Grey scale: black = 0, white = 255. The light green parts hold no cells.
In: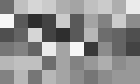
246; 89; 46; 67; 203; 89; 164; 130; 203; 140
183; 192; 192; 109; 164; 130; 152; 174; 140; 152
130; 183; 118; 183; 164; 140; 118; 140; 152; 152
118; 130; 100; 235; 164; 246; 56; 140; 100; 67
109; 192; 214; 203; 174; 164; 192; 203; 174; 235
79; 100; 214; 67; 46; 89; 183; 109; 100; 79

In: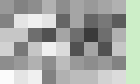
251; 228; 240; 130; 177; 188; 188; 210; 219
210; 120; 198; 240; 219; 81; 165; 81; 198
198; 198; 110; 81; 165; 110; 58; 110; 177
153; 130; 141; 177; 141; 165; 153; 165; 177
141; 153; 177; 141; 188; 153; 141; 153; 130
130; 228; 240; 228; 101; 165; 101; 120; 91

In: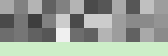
169; 129; 180; 97; 129; 180; 74; 86; 169; 86; 192; 157
109; 118; 97; 86; 240; 109; 97; 180; 157; 97; 169; 138
74; 118; 62; 129; 204; 74; 204; 204; 157; 138; 138; 148

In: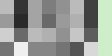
207; 105; 187; 176; 145; 198; 93
187; 52; 164; 125; 145; 187; 64
154; 41; 164; 105; 154; 176; 64
116; 239; 134; 134; 116; 84; 216

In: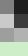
202; 60
158; 178
129; 30

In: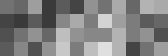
114; 103; 158; 58; 91; 68; 146; 114; 170; 103; 179; 170
91; 135; 80; 146; 200; 124; 190; 223; 179; 68; 114; 158
80; 114; 146; 103; 190; 146; 135; 135; 179; 124; 146; 80
68; 58; 91; 58; 135; 170; 124; 211; 158; 124; 91; 103

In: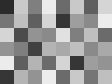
236; 95; 180; 107; 213; 54; 158; 147
213; 76; 147; 138; 225; 127; 191; 107
147; 127; 65; 180; 169; 191; 138; 169
117; 191; 95; 213; 54; 158; 138; 236
54; 180; 147; 236; 107; 201; 117; 191
43; 201; 127; 236; 107; 201; 95; 213

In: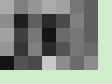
170; 128; 149; 170; 161; 118; 96
161; 65; 118; 20; 107; 118; 96
149; 54; 128; 43; 84; 118; 107
140; 31; 96; 43; 74; 128; 96
20; 84; 74; 200; 140; 107; 140

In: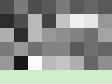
174; 45; 185; 151; 142; 131; 112; 163
151; 24; 251; 185; 196; 174; 101; 142
122; 151; 112; 131; 131; 89; 112; 101
78; 122; 78; 89; 122; 89; 101; 89
45; 78; 185; 67; 196; 240; 229; 151
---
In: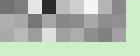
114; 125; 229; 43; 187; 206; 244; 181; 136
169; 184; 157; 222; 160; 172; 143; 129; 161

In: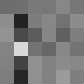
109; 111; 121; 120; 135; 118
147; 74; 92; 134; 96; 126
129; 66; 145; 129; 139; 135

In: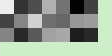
237; 51; 78; 176; 115; 2; 65
132; 40; 89; 161; 168; 29; 40

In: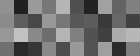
145; 33; 155; 119; 181; 80; 35; 161; 99; 128
152; 193; 137; 109; 180; 128; 82; 64; 172; 183

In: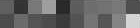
96; 52; 120; 158; 41; 93; 110; 114; 120; 79

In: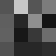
84; 199; 85; 124
97; 23; 56; 109

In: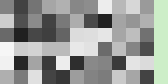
130; 66; 116; 166; 177; 135; 141; 237; 184; 215; 154
105; 32; 71; 63; 100; 220; 222; 230; 166; 190; 113
241; 38; 164; 57; 237; 46; 137; 132; 58; 228; 219
